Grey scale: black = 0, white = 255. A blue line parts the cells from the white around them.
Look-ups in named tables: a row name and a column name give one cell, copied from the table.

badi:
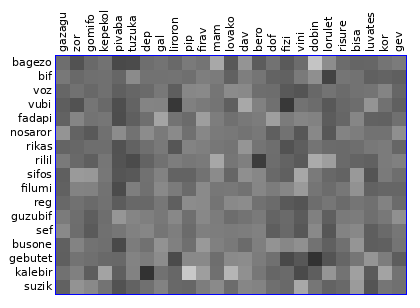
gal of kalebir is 113
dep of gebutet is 124
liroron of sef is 126
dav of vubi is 168
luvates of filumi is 98
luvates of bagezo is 102
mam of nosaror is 122
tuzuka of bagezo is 75
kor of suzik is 117
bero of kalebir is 119
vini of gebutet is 87
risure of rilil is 106
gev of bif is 95
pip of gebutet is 137
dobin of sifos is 122
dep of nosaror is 140
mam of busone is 128
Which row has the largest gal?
fadapi

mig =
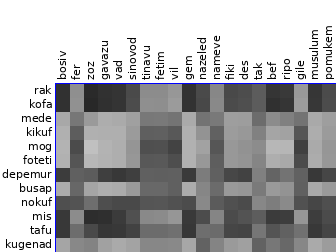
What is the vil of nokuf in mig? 81
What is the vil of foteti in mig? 78
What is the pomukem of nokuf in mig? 79
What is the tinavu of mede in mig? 120
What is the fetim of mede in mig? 121
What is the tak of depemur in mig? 128
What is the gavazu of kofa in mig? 48
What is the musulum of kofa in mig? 55

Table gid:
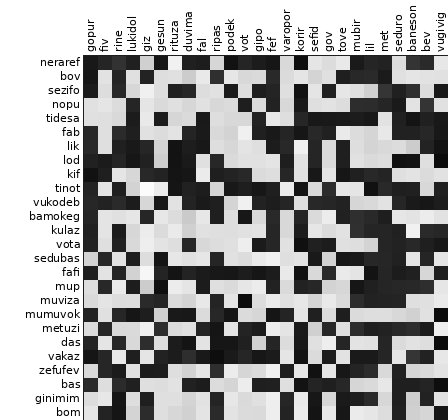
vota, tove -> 224
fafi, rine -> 36
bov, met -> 27
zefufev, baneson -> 214
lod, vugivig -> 12
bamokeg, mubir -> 47
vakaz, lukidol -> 31
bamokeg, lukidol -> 230
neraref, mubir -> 26
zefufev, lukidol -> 225
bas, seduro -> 31

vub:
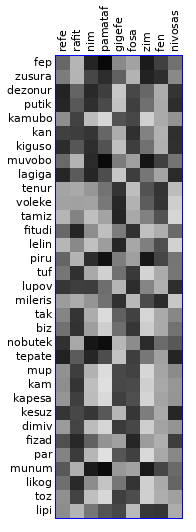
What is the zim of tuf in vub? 211
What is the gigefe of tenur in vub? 52
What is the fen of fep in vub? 64
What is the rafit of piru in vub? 179
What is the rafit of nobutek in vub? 168
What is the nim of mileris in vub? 149

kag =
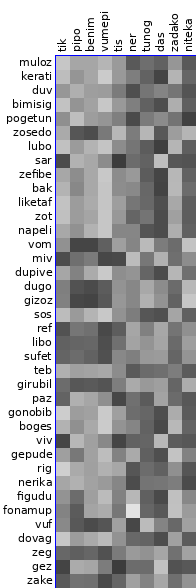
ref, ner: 166
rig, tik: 207
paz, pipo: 176
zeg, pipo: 95
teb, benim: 163
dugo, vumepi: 92
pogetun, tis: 127
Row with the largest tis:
zosedo

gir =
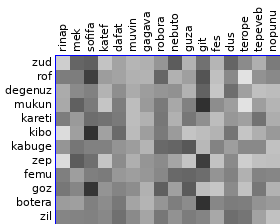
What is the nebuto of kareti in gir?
177
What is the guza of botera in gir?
140
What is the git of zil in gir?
132
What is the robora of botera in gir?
149
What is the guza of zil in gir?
124
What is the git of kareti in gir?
143
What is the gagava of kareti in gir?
177
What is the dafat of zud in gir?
163
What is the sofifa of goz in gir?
53
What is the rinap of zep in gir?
220
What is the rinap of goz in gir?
119
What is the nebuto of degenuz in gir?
145
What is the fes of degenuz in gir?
198

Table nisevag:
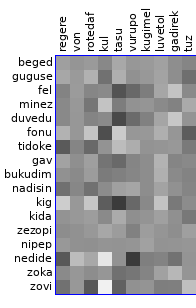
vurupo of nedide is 58
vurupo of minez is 146
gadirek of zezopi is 142
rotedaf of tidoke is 105
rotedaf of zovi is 88
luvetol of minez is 138
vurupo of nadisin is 165
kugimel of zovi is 148

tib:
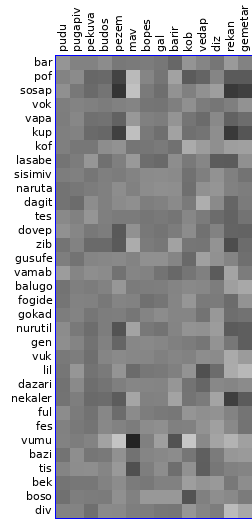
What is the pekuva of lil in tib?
115
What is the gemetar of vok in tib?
146
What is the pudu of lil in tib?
118
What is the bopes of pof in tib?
133
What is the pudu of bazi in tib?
115
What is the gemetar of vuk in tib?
155
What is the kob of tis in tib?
145
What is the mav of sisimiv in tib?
131
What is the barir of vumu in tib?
82
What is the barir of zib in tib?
162
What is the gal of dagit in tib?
129
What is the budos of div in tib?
138
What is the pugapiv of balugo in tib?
127
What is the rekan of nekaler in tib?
63

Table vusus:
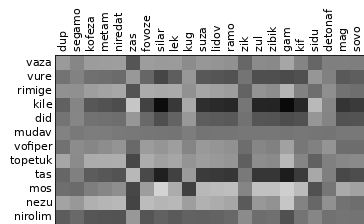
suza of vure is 88
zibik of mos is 193
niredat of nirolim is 83
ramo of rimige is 157
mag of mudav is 120
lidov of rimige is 161
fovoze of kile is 66
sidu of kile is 185
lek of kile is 56
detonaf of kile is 134

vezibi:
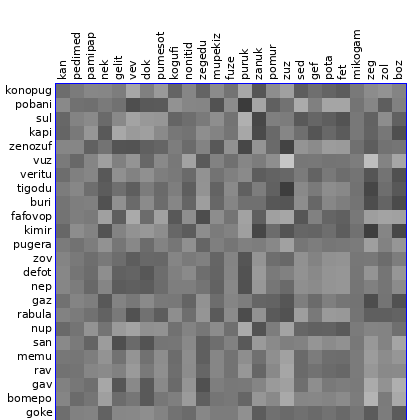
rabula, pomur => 90
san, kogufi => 118
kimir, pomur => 108
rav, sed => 106
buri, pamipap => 128
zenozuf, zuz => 67
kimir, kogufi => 103
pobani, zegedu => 133
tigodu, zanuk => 125
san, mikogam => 120
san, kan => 137
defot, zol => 117
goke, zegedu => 135
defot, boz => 150
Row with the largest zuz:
vuz

